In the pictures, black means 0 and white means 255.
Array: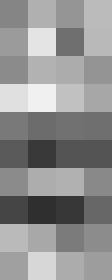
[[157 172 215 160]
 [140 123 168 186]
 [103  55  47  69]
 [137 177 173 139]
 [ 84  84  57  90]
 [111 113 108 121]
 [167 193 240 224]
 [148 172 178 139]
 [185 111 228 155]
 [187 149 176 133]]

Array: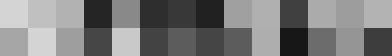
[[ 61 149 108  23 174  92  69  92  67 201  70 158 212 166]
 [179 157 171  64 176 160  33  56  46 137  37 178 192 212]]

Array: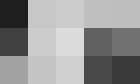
[[ 58  72 207 196 162]
 [113  97 219 204  64]
 [190 192 204 199  30]]

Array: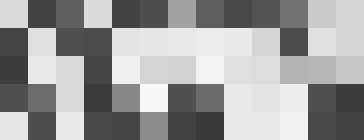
[[ 66  73 240 232 233  57  66 141  69  72 233  77 229]
 [ 60  79 236 228 233 107  80 248 135  59 218 108  79]
 [199 183 181 221 224 242 210 212 239  68 217 233  61]
 [212 224  74 213 233 236 232 231 227  76  79 224  68]
 [213 202 113  84  72  94 163  78  66 220  95  66 219]]

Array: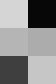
[[198  63]
 [172 181]
 [  7 213]]

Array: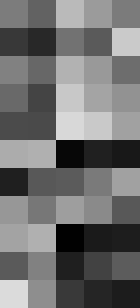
[[ 28  37  57 142 219]
 [ 92  66  31 129  90]
 [ 29  26   1 176 163]
 [ 88 138 158 119 151]
 [161 122  91  88  31]
 [ 24  32   7 176 172]
 [161 201 216  74  75]
 [146 164 200  68 105]
 [109 153 178 103 129]
 [202  90 114  40  56]
 [123 155 186  98 124]]

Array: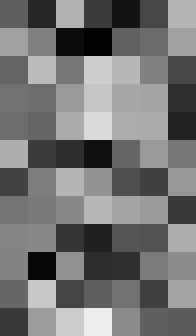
[[ 91  96 139 236 204 157  58]
 [163  63 114  94  68 199 103]
 [140 123  48  45 145   7 131]
 [172  82  85  31  52 136 132]
 [ 58 155 164 183 136 121 115]
 [151  63  78 147 181 126  67]
 [119 153 102  16  45  59 174]
 [ 34 171 172 217 170 101 109]
 [ 47 164 167 197 153 108 113]
 [ 70 128 183 205 118 188 100]
 [161 106  97   2  11 128 160]
 [180  70  20  59 177  37  94]]

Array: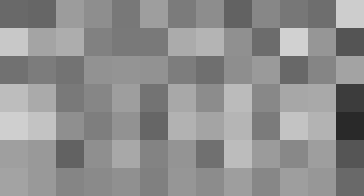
[[105 151 158 135 158 140 150 128 144 138 133 153 163]
 [ 85 158 136 155 188 112 148 131 168 143  98 153 159]
 [ 41 179 195 123 181 164 178 102 146 126 143 195 207]
 [ 60 169 167 136 187 140 168 115 158 134 121 170 189]
 [163 133 104 154 142 111 125 146 148 146 115 124 113]
 [ 84 150 209 108 144 180 171 121 121 129 173 164 200]
 [205 110 119 135  98 141 123 158 120 142 156 102 105]]
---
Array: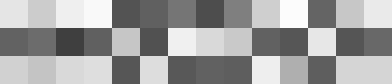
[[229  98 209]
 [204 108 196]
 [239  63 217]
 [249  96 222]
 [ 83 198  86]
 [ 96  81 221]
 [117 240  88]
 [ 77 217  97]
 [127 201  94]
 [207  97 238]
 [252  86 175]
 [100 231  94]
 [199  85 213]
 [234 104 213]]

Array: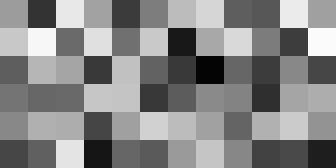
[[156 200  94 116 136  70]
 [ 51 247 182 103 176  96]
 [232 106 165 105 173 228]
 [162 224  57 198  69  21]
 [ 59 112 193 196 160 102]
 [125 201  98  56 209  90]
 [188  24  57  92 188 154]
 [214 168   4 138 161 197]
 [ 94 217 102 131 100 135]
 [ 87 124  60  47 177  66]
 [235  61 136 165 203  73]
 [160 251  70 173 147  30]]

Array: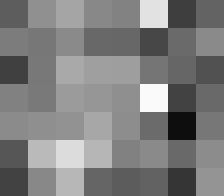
[[ 93 124  64 129 139  86  66]
 [144 119 120 121 143 186 136]
 [165 138 169 155 146 220 183]
 [136 104 159 150 167 182 101]
 [130 103 158 143 141 129  92]
 [226  71 117 250 107 138  98]
 [ 62 106 102  66  14 105  53]
 [ 99 138  81 105 119 140 148]]

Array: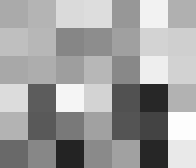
[[170 191 168 220 179 105]
 [180 183 173  92  89 135]
 [218 134 158 245 121  35]
 [221 141 183 211 161 138]
 [151 160 136  81  84 161]
 [242 211 238  39  67  38]
 [176 207 210 178 253 233]]

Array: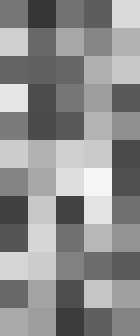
[[118 207 101 229 123 204 132  65  85 213 104 169]
 [ 54 104  97  76  75 178 167 200 214 204 163 157]
 [114 167 103 119  89 207 221  66 112 129  78  60]
 [ 93 134 175 158 179 201 245 227 183 109 197  95]
 [218 177 199  89 143  74  80 112 147  91 160 131]]

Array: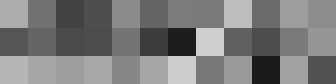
[[173  85 182]
 [114 101 166]
 [ 66  74 157]
 [ 78  76 168]
 [139 116 135]
 [100  61 166]
 [123  29 205]
 [122 207 120]
 [190  96 154]
 [106  76  27]
 [157 122 161]
 [140 150  81]]

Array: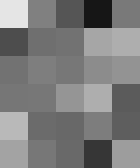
[[229  77 114 118 185 163]
 [128 111 126 119 107 119]
 [ 85 114 119 149 104 105]
 [ 22 166 140 174 125  54]
 [121 174 147  91  94 157]]
